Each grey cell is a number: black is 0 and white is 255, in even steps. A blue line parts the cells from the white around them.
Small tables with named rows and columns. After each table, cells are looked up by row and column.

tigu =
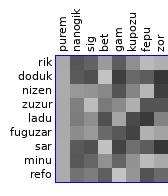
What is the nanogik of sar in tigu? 90
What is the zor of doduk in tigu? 55
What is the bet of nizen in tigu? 136
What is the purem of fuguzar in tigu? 170
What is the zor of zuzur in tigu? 85
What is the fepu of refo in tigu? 83
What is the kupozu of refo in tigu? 149
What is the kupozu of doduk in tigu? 105
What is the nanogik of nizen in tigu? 152
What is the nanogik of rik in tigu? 86
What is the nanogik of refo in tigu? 114
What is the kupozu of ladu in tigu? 74
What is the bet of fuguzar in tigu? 106
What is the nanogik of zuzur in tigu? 128

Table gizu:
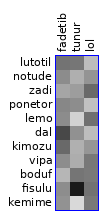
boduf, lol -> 121
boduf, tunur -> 117
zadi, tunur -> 157
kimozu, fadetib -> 105
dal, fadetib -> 72
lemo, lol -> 112
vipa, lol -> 120
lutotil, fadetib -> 115
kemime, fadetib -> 146
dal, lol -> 189
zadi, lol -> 105
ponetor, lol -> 193
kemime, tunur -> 217
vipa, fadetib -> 141
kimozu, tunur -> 176
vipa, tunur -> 173
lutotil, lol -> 188
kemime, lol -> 121
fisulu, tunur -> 26

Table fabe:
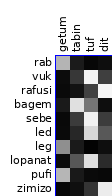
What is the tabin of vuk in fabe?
55
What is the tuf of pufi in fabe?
10
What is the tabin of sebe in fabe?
59
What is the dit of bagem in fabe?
14
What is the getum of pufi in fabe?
182
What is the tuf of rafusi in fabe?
65
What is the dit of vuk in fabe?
63
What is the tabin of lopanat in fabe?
87
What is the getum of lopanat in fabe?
11
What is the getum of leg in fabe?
143
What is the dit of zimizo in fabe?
236

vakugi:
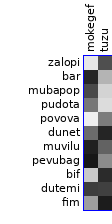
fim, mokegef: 158
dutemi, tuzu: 64
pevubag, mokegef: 23
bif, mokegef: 201
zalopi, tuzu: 79
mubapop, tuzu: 211
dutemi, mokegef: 61
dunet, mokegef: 108
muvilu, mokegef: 32
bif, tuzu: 43

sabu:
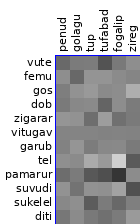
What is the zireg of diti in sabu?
154
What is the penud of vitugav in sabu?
132
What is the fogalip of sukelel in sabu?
104
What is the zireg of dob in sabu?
123
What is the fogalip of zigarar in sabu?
112
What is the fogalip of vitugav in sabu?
131
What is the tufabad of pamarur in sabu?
79
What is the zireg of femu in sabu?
133
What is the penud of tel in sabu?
143
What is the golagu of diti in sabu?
139
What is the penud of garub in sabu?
130
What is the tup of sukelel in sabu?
92

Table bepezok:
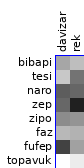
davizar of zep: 103
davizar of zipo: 140
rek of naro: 102
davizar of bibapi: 166
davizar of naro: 93
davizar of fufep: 66
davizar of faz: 184
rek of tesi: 115
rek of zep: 32
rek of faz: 178
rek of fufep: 161
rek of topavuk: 236

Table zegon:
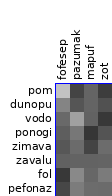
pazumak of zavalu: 99
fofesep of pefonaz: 71
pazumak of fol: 137
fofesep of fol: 56
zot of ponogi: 84
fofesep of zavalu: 97
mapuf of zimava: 68
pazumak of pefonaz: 124

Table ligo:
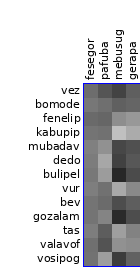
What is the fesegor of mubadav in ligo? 128
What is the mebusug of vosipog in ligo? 60
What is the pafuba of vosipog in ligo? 158
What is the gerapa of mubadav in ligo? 80
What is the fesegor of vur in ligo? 126
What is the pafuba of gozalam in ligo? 132
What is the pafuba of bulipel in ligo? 156
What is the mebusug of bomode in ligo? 96
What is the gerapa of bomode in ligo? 101
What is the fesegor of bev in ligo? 116
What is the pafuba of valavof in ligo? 83
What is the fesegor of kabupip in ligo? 116
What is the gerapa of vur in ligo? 137

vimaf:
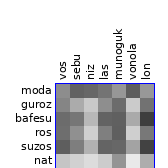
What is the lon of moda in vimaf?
152
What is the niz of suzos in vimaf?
178
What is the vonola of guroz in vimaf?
203
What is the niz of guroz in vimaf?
201
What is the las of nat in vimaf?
204
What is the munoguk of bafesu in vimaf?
96
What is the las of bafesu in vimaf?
99
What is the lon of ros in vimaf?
120
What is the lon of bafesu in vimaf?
62
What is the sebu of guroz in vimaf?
171
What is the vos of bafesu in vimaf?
108
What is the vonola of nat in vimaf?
233
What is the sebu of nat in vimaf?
209

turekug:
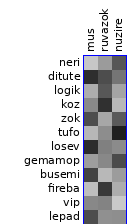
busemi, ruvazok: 184
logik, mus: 173
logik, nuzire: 164
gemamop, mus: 157
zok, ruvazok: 167
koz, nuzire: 184
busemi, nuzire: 156
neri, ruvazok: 155
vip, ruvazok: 131

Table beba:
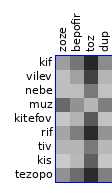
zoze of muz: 104
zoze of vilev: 191
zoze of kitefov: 199
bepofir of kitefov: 179
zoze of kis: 202
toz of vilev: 66
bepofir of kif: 118
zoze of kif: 158
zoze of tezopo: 145
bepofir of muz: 146
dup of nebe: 193
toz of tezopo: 43
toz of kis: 95
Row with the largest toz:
muz

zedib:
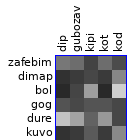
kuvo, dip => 50
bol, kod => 207
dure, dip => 194
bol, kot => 41
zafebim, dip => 119
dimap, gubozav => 59
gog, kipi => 84

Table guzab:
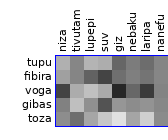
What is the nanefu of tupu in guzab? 133
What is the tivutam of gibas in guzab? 191
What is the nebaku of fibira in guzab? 127
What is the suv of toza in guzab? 199
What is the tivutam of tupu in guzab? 134
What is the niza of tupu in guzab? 176
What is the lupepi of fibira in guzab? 98
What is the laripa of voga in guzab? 59
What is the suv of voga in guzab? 170
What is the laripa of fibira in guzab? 116
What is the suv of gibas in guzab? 83
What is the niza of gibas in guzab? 129
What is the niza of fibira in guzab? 160
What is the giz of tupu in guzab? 102
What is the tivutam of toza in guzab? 110
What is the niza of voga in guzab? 67
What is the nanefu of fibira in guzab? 134

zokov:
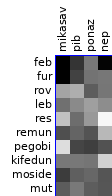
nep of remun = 184
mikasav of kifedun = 120
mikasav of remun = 79
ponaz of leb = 159
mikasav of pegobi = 221
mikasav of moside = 60
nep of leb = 141
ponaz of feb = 120
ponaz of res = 153
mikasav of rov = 164
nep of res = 247
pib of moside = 95
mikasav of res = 193
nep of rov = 118
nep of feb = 4
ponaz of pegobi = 63
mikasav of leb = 112
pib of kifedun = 120
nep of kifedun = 209

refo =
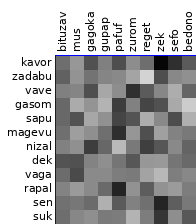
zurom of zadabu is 164
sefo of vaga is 126
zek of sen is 36
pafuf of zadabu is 137
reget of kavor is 110
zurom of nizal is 121
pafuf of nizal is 185
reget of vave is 91
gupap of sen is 176
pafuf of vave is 141
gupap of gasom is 179
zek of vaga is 184
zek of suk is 54
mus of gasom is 171
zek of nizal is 86
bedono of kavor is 91
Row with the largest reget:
zadabu

